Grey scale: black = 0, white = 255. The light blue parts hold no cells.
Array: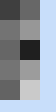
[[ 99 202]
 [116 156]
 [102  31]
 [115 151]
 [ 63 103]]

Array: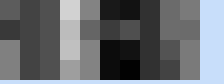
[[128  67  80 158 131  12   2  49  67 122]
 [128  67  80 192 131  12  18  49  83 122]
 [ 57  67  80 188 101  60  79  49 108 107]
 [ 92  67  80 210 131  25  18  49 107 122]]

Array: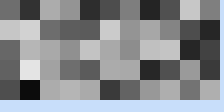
[[ 78  12 172 181 170  58  99 152 174 115 175]
 [ 97 228 162 110  91 171 169  39  80 154  58]
 [103 182 169 144 195 169 141 192 196  38  66]
 [198 210 109  93  91 203 148 167 132  77  38]
 [110  50 172 148  45  77 126  36  80 199 127]]

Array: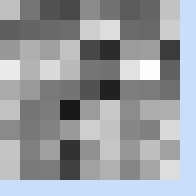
[[194 122 123  64 161 176 134 166 221]
 [196 127 159  50 145 198 151 190 161]
 [138 120 130 154 206 194 135 128 217]
 [193 117 124  24 155 200 140 172 175]
 [170 153 121 116  82  33 126 123 111]
 [234 180 218 186 118 114 226 253  96]
 [152 175 159 193  71  44 155 158  59]
 [ 95 101 105 109 206 221 106 104 205]
 [192 117  82  72 139 114  91 100 194]]

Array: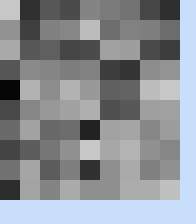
[[ 45 163 132 170 142 143 172 172 192]
 [114 166  92 127  49 143 170 128 145]
 [ 68  93 118 145 200 167 180 145 134]
 [106 162 104 109  34 162 165 135 156]
 [ 72 134 152 161 175  80  88 159 160]
 [  6 178 141 178 153  96  99 188 199]
 [ 86 138 133 125 130  62  52 141 147]
 [169  88  95  70  75 160 158  74  61]
 [146  63 128 134 188 110 129 126 108]
 [199  48  88  75 132 123 115  71  47]]

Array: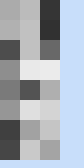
[[ 70 201 164]
 [ 64 162 197]
 [150 223 212]
 [122  83 175]
 [142 233 235]
 [ 77 193 104]
 [177 193  49]
 [171 187  53]]

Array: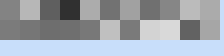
[[123 118 110 111 120 192 122 211 217  98 166]
 [131 183  95  48 172 114 161 112 134 187 171]]

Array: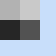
[[ 38  82]
 [178 201]]

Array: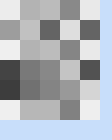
[[239 183 183 129 238]
 [ 61 113 132 153 213]
 [ 68 121 136 196  82]
 [239 179 188 133 233]
 [157 193 100 222 100]
 [236 179 187 137 233]]
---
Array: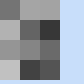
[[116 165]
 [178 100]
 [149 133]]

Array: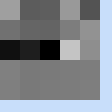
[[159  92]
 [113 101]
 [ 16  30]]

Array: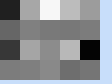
[[ 32 167]
 [102 128]
 [ 55 165]]

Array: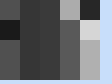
[[80 54]
 [26 54]
 [80 54]]

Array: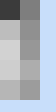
[[ 59 126]
 [189 144]
 [210 151]]

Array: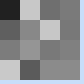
[[ 33 200]
 [ 95 136]
 [124 149]]

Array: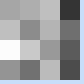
[[166 174]
 [191 140]
 [252 201]]

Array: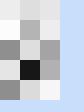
[[237 222]
 [252 180]
 [143 222]]
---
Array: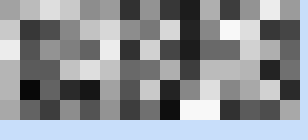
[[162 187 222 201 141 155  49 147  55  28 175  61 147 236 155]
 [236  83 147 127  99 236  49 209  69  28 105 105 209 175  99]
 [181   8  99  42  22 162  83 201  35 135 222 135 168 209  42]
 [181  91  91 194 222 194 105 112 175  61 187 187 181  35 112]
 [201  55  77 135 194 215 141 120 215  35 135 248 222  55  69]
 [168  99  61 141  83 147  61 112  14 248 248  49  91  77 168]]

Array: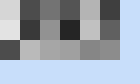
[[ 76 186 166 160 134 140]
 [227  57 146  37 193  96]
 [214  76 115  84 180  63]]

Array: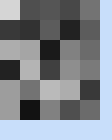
[[157 115 186 173  57]
 [157  18 129  79 107]
 [ 57  50  92  34  92]
 [213  79  85  72 115]
 [ 34 180  64 142 122]
 [173 165  26 129 107]]

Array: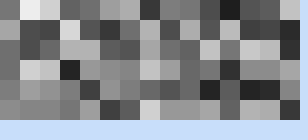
[[118 237 208  98 111 158 173  56 125 118  77  30  84  92 194]
 [111 208 194  36 152 140 133 194 158 104 118  49 140 140 166]
 [125 158 146 125  64 146 125 104  84 104  36  92  36  43 133]
 [140 133 133 118 158  64  92 208 152 152 166  98 179 173  56]
 [111  77 104 179 179  92  84 166 111  98 194 118 200 187  49]
 [166  77  70 215  84  56 111 179  77 173  84 187  64  70  43]]

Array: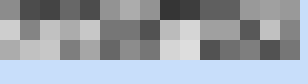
[[172 193 199 126 166 103 140 118 213 221  82 111 126  82 118]
 [206 132 193 172 199 118 118  82 187 213 160 160  88 193 132]
 [140  76  68 103  76 147 172 147  53  61  95  95 153 160 153]]

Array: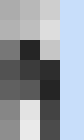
[[178 190 221]
 [172 184 206]
 [119  37 198]
 [142 234  75]
 [134 227  67]
 [ 82  59  45]
 [ 96  89  37]]

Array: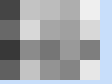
[[ 69 195 188 174 239]
 [104 216 166 160 216]
 [ 96 195 147 133 231]
 [ 56 139 118 153 126]]
